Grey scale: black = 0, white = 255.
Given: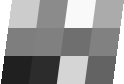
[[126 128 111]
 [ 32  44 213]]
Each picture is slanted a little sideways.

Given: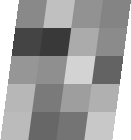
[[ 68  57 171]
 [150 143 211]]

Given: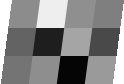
[[ 99  30 165]
 [116 142   5]]

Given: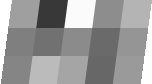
[[127 113 139]
 [133 187 165]]

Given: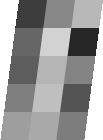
[[102 210  38]
 [ 93 181 132]]

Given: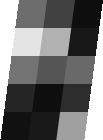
[[228 177  24]
 [115  85 105]]

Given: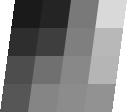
[[ 46  62 127]
 [ 77 112 136]]

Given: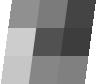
[[205  81  61]
 [198 134 128]]

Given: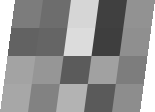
[[ 98 101 220]
 [163 150  91]]
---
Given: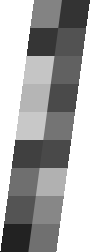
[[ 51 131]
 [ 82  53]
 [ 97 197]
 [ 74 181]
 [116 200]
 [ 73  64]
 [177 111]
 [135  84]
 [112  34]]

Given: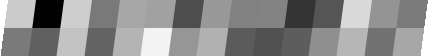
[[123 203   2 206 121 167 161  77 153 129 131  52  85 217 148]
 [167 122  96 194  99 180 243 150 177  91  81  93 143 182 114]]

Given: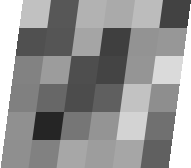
[[ 66 193  87 178 170 188]
 [151  80  85 165  63 147]
 [218 130 156  78  68 149]
 [142 128 103  76  95 194]
 [112 144  37 118 148 211]
 [ 96 143 129 167 157 166]]

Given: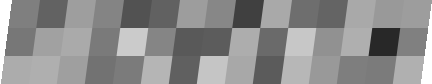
[[157 127  98 158 132  82  97 157 135  64 169 110 100 169 153]
 [128 119 161 170 122 203 133  89  92 173 106 199 145 175  40]
 [176 172 175 159 114 123 181  96 197 168  91 183 153 126 123]]

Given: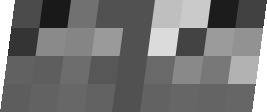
[[ 65  75  25 113  81  81 191 202  28]
 [146  52 138 133 154  81 219  67 155]
 [178  97  94 109  87  81 105 137 120]
 [102  93  98 103  98  81  98 102 100]]

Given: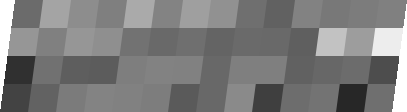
[[128 107 164 141 127 170 131 159 145 111  97 130 120 124]
 [237 150 128 150 143 114 105 111 100 106 105  95 194 157]
 [ 77  48 113  94  92 126 130 129 104 127 127  97 103 108]
 [111  67  98 123 131 129 125  90 104 138  63 109 115  39]]

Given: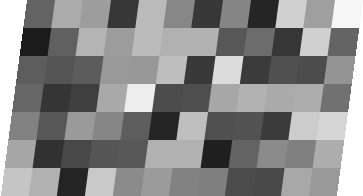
[[246  99 171 157  55 186 135  55 133  37 208 159]
 [100  27  96 180 156 187 177 178  87 108  54 208]
 [148  93  85  92 153 152 190  56 220  59  80  76]
 [113 102  53  63 169 237  76  79 167 178 170 173]
 [213 129  87 154 134  93  37 191  80  82  59 204]
 [173 166  49  72  85  88 177 177  31  99 138 128]
 [153 197 177  36 201 139 155 130 127  75  72 168]]

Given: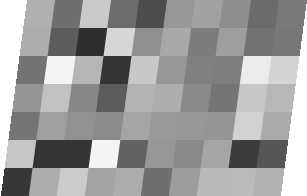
[[121 176 111 202 108  77 151 161 142 107]
 [119 173  92  46 214 144 168 125 158 115]
 [212 115 244 182  53 200 151 128 126 236]
 [183 149 193 135  92 179 174 137 117 199]
 [170 116 159 145 139 165 153 152 149 209]
 [ 86 198  52  53 244  99 151 137 165  60]
 [178  55 173 203 164 172 111 156 186 187]]
